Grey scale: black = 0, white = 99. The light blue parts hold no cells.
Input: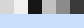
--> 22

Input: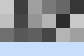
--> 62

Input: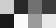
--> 90

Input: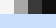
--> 6

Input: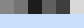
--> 84

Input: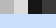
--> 22
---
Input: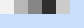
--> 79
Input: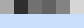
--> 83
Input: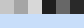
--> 16
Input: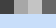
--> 40
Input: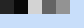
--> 57
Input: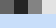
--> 88
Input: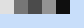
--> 6
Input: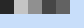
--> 38
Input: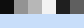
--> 37
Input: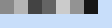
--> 8
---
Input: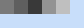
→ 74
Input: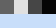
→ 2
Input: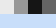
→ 39
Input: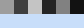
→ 7
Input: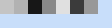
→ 59
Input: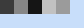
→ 60
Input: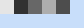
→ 30
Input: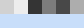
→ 67
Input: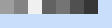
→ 21
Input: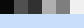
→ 93
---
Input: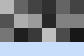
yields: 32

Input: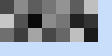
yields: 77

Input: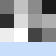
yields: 18

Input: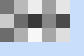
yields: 79

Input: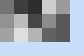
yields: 57

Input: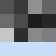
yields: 42

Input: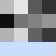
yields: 6

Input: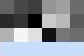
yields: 16

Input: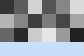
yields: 70

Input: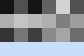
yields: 68
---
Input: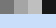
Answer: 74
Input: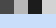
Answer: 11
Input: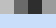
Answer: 18
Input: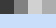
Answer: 81
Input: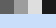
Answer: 86
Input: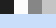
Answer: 52
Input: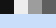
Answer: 61
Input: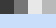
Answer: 90
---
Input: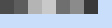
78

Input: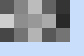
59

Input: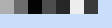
30

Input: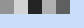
14

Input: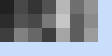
47

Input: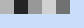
59

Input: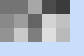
39

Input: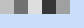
86

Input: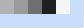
43

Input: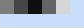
6
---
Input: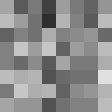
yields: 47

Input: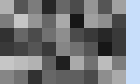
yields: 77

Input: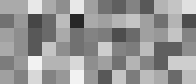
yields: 48

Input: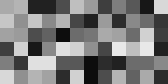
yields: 49

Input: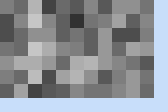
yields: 49

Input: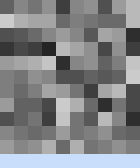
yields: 52

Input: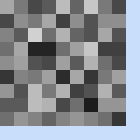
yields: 35

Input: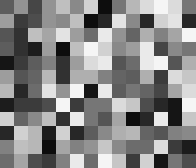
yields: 50

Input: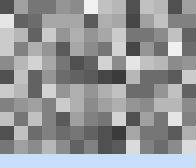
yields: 31
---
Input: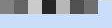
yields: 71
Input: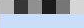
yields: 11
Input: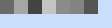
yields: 54
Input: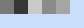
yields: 78
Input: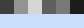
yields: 37
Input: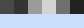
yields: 82
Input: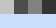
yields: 30
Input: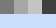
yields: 65
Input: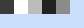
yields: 73
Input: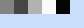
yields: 69
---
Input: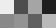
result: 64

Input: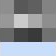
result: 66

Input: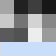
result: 82

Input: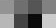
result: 33

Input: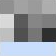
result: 52

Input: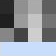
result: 76

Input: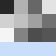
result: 62
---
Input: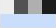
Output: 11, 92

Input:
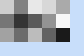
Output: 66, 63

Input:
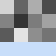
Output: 29, 35

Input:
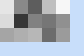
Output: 96, 64

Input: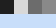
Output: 53, 12

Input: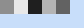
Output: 38, 55

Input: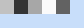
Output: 38, 75

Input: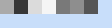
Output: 33, 66
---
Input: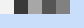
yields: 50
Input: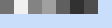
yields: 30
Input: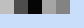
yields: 51
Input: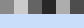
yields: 30
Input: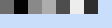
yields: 18
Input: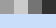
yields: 19
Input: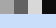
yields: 5
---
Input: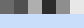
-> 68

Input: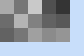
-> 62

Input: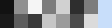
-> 22

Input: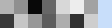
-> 59

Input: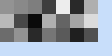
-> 16

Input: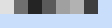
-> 14

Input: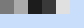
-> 11

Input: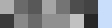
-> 41
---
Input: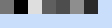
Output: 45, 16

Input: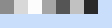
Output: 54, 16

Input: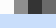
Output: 98, 41

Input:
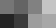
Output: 46, 65

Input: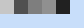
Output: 77, 13

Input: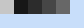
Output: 77, 40
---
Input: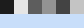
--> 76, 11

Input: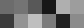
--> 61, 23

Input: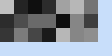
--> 45, 21

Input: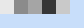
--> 78, 90

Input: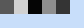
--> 20, 34

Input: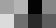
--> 52, 85

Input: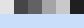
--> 12, 88
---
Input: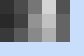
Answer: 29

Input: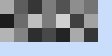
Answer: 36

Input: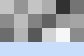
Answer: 58

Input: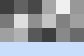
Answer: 38

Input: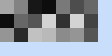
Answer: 51

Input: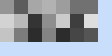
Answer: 36

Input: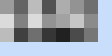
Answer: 39
